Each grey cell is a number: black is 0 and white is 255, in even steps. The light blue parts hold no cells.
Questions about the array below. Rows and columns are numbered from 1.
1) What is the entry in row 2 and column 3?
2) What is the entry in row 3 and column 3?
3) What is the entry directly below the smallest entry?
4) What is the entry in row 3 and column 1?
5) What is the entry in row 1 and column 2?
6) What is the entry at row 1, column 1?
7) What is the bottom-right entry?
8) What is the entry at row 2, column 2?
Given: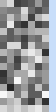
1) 123
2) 137
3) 217
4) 123
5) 217
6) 181
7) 181
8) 123

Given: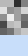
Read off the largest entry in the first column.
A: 224
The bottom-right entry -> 197
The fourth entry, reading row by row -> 129
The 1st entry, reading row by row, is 185
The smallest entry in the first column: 72
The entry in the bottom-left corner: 99

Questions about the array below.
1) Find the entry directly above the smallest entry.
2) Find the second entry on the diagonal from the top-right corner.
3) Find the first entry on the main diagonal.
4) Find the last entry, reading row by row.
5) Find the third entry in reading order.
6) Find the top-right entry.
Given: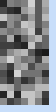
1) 102
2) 90
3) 37
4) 50
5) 115
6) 170

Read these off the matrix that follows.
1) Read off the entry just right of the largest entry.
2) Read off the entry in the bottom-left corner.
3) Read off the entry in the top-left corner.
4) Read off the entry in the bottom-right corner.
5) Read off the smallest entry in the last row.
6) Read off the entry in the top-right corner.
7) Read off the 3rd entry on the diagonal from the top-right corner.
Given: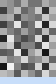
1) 130
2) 188
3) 159
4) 145
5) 90
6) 145
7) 115

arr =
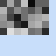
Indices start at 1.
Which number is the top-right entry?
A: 98
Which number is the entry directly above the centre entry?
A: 112
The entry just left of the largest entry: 55
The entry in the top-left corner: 69
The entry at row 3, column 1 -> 153
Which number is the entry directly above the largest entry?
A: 153
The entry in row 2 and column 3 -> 139
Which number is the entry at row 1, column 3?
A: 85
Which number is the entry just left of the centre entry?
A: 25
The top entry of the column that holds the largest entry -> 166

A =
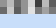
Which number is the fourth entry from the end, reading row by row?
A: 225
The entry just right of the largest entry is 121
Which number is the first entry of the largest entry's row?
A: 106
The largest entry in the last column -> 121
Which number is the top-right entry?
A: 93

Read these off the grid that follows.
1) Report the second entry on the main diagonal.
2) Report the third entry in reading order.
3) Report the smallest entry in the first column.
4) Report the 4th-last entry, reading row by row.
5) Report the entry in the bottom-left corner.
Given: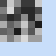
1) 215
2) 141
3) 73
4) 172
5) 187

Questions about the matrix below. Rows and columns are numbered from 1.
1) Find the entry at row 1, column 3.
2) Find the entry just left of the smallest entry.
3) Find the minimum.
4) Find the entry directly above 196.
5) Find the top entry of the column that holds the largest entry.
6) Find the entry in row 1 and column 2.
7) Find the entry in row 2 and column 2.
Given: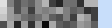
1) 79
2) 155
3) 10
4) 210
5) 223
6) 127
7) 155

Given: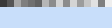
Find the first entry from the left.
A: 57
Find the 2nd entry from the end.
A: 127
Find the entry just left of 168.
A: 85
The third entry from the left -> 168
